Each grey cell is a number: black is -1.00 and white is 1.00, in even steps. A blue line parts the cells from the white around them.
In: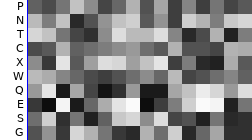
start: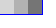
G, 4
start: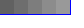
C, 4
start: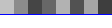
P, 4

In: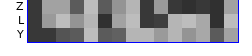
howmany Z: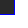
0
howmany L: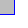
4
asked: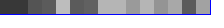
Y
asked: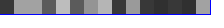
Z
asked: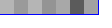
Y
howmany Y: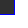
0

